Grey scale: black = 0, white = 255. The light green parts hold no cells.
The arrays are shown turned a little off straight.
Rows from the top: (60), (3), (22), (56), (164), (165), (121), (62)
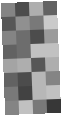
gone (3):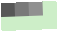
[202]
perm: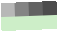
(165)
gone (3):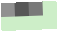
[202]
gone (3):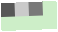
[144]
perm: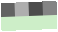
(60)
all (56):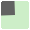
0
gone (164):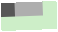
[164]

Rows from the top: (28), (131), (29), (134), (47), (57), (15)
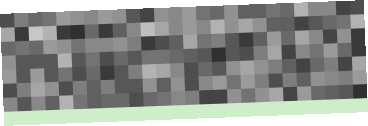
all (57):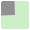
3 10 12 22
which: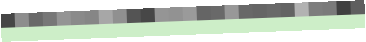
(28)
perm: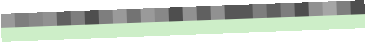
(57)

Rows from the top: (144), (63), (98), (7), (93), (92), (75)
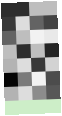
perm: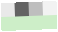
(98)
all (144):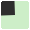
0 1
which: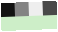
(92)
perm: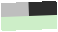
(144)

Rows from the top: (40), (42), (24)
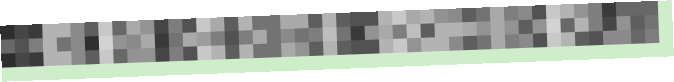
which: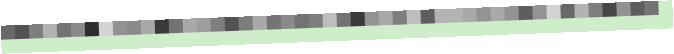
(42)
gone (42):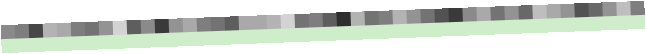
[157]

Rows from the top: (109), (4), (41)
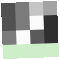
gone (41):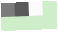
[48]
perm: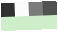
(4)

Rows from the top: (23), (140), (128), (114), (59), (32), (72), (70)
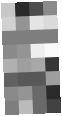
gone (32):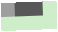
[97]
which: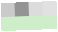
(140)
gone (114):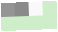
[238]
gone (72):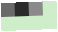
[148]
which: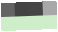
(32)
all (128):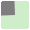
0 1 2 3

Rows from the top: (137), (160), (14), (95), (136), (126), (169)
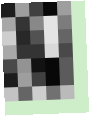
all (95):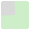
3
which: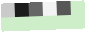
(14)

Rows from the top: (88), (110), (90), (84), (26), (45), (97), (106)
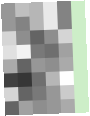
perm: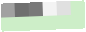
(84)
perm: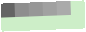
(106)
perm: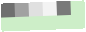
(84)
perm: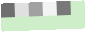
(84)
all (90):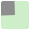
1 3
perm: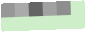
(106)
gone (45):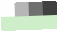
[54]

